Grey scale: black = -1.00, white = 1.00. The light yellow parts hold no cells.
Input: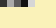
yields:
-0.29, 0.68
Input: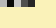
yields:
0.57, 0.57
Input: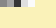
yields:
-0.58, 0.97
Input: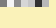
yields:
0.68, 0.92
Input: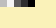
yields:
-0.28, 0.92
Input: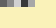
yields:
0.64, 0.64
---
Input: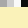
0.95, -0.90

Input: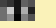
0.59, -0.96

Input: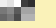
1.00, -0.64

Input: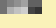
0.61, -0.59

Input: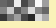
0.95, -0.68

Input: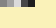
0.71, -0.77

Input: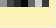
0.63, -0.93
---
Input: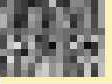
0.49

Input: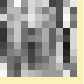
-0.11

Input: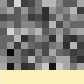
0.30

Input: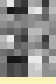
0.11

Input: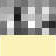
-0.23

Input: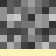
-0.18
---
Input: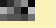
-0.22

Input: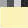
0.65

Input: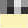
0.79

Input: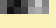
-0.86

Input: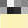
0.19

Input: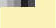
0.07

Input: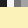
-0.08

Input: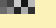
0.58

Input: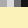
-0.13

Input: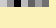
-0.98
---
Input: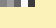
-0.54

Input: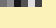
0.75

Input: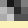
0.47

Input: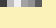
0.14

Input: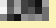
-0.61

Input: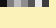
-0.33

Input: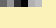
0.39
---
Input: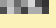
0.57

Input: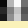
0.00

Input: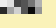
0.27

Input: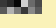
0.39

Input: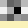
0.36

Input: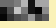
-0.39

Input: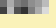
0.47

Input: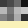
-0.07

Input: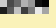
-0.29

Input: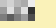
0.75
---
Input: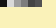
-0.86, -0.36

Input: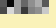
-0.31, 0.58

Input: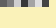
-0.25, -0.47

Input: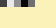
-0.48, -0.13

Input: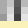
0.33, 0.79

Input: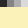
-0.69, 0.71
